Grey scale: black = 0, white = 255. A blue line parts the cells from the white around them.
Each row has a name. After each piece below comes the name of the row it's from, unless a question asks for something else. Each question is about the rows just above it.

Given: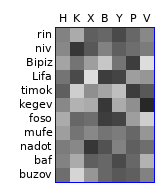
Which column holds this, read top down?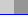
V
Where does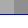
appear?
kegev
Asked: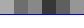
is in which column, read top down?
X
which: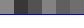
nadot
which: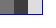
Bipiz
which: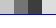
Bipiz
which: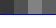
nadot

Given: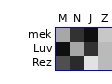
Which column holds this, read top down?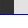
J
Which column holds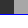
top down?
N
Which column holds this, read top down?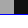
M
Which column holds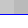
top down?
Z
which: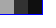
mek

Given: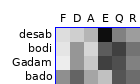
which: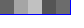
bado
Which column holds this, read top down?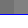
R

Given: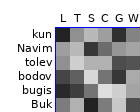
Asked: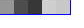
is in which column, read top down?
G
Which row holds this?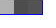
tolev
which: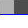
tolev

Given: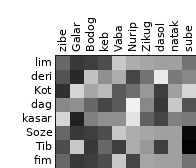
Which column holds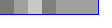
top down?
natak
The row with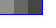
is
dag
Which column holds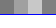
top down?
natak
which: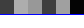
Tib
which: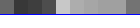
lim

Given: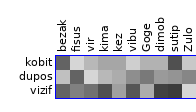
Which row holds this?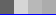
dupos
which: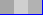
kobit
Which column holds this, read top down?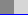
Zulo
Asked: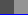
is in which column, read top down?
sutip
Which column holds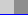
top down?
vibu
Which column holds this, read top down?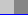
Zulo

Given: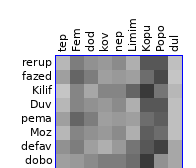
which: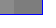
dobo
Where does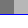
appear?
Kilif
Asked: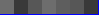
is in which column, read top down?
Kopu
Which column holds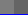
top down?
Fem
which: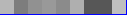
rerup

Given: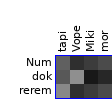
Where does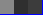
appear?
rerem
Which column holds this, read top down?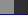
Vope
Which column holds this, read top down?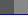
tapi
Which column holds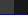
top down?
Miki
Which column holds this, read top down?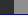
Vope

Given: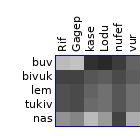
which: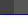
bivuk
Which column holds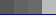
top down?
kase
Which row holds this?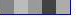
nas
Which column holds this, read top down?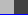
Rif

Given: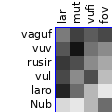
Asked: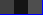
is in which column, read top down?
mut
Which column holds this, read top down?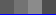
vufi
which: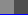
vul
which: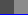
rusir
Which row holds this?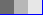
laro
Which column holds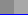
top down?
fov
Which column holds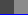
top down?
fov

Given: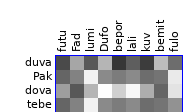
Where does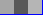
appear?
duva
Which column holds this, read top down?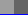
futu

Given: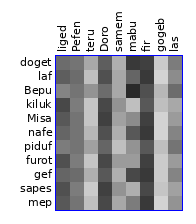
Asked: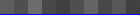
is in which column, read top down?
Doro
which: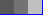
mep
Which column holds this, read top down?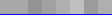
samem
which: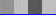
kiluk

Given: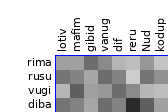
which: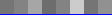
rusu
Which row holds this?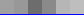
vugi

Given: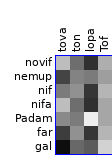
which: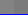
nemup
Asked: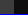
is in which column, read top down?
tova
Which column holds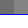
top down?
ton
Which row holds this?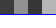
far
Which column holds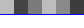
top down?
tova

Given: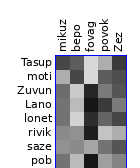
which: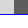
moti
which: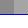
saze
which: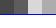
Tasup
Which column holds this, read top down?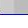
bepo
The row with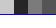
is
Zuvun
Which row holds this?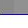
rivik
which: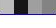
pob

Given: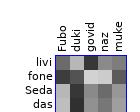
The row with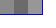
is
Seda
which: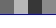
livi

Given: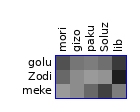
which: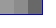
meke
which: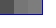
golu
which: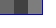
meke

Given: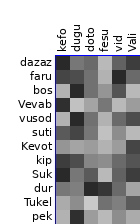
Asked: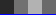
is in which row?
vusod
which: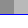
suti
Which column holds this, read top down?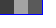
Vali
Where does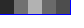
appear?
vusod

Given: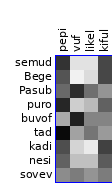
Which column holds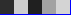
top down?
vuf
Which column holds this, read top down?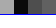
pepi

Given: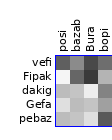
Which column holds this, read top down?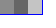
bazab
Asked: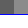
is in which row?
vefi
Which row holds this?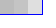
pebaz
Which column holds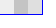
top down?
Bura
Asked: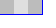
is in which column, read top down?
posi
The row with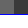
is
Fipak

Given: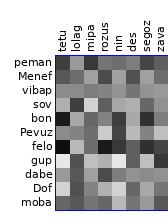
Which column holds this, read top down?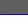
des
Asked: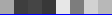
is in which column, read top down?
nin
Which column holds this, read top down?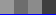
lolag
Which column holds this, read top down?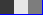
nin

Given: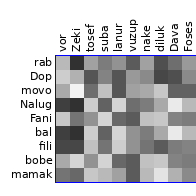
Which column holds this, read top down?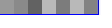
Foses
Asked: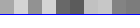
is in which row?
bobe

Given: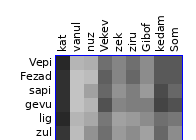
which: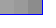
lig
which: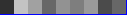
sapi
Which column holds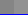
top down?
zek
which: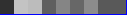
Fezad
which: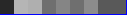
Vepi

